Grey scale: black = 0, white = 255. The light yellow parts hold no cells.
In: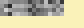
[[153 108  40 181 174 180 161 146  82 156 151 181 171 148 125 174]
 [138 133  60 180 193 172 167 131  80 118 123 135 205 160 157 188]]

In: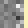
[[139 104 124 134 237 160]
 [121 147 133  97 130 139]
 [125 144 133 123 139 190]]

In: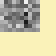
[[186 119  97 124 101  98  94 185  97 113]
 [141 173 124 100 111 144  32 187 104  98]
 [173 180 133 120 133 144  27 125 128 151]
 [165 144 130 156 134 126 153 145 135 151]]

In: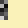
[[183  13]
 [ 68 103]]

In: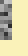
[[174 139  97]
 [ 73  49 160]
 [129 115  98]
 [104 143 173]
 [136  95 118]]

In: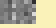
[[125 135 104 185 124 129 110 119 161]
 [116 135 109 171 115 129  80 112 217]
 [112 133 131 142 108 152 122 102 162]]

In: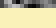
[[ 67 111 161 193 182 136  67  18   9  41  90 128 141 127]]

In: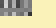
[[ 83 212  93 175  66 118 154 121]
 [128 165 115 190 121 110 175  53]]
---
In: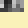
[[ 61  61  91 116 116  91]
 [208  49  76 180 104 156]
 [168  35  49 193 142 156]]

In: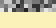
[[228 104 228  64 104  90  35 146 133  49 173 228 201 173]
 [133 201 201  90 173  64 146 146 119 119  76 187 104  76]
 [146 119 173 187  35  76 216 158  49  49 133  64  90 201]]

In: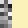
[[ 71 114 244]
 [220  99 232]
 [140 140 194]
 [ 86 114 155]
 [206 167  99]
 [167 180  86]
 [ 59 127  29]]

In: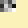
[[101 173 213 250]
 [ 44 213 128  17]
 [114 158  75 197]]

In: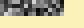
[[128  74 197 142 156  88  45  59  88   6  59  20 184 101  32 101]
 [101 211 170 128 101 114  20 114 142  20  59 142  45 114  88 184]
 [ 88  45 114 170 170  45 101  74 211 114 142 101  74 156  88  20]
 [128  59  74  32  32  59 197  45 128 128 128 156  74  32 142  45]]

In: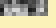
[[ 69 173 188 133 188 188 188  81 109 147 121 121]
 [ 27 201 159 214 214 147 173  27  41 173 214  94]
 [ 69 147 121 147 147 121 133  69  81 133 159 109]
 [109  94  55 159  81  41  55  81  69 109 173  94]]

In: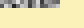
[[ 88 213 169  36 115 199 183  61 142 199  88 102 157 169 199]
 [169 142 115 157 226 129 183  73 129 213  61 157 142 115 102]]
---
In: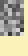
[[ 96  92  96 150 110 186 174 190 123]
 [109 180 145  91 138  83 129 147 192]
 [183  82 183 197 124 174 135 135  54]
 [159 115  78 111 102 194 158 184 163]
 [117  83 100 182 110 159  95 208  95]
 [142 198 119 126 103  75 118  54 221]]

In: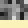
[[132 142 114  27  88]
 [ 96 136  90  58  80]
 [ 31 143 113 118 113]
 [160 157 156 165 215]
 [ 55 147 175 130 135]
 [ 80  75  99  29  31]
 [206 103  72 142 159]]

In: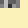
[[ 97 130]
 [191 189]
 [ 99  50]
 [ 93 152]
 [126 124]]

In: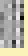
[[176 178 178 122 109 141 156 116 136 149 219 198]
 [170 149 168 171 159 173 169 169 175 175 150 157]
 [167 202 172 175 206 173 173 179 168 166 191 182]
 [118  82 123 139 102 149 146 135 147 156  49  88]
 [218 189 195 225 230 186 175 229 210 185 235 208]
 [153  70 149  92   9 127 138  78 126 152 111 127]]

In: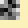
[[231 128  29  57 153]
 [146 152   8 131 137]
 [  8  79 105  43 105]
 [ 93  17 167 127 101]
 [201 104 224 150 205]]

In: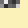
[[110 148]
 [236  42]
 [ 82 103]
 [ 50  94]
 [ 97 209]]
